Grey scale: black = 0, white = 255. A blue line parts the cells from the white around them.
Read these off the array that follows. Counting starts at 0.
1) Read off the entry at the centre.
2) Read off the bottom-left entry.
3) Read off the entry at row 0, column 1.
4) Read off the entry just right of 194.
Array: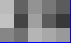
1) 160
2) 134
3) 98
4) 68

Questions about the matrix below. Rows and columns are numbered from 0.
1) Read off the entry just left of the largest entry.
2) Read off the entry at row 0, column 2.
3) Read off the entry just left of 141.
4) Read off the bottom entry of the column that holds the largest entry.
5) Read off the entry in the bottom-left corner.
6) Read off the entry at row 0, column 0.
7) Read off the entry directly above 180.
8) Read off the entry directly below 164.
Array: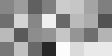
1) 39
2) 96
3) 90
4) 252
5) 119
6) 135
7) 82
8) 172

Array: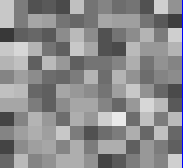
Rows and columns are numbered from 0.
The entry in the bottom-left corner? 103
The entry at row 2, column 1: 95
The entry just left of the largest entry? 207
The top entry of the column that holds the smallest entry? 200
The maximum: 234
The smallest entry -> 56
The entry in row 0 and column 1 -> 124
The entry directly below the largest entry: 124
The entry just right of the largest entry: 109
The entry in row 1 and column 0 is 200
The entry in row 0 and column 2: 81
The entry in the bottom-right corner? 207
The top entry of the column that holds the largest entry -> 109
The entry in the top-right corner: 146
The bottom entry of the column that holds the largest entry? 89
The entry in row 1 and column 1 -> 124

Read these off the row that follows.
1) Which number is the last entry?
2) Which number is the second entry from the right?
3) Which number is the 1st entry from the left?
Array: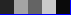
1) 10
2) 202
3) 36

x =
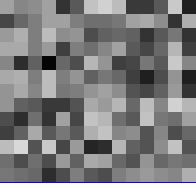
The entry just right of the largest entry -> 83
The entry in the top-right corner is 31
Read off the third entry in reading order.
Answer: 141
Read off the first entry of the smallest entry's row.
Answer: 134
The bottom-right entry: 175
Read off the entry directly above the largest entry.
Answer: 97
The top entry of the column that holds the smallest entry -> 161
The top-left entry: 161
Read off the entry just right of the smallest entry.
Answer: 104
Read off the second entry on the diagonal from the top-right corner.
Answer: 51
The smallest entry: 5
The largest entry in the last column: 182
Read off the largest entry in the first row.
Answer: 209
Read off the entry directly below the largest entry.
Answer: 77
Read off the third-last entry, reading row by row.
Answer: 141
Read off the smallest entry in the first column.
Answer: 63
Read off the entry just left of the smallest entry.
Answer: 97
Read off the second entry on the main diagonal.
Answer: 104
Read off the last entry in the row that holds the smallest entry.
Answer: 134
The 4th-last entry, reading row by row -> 154
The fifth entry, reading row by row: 51
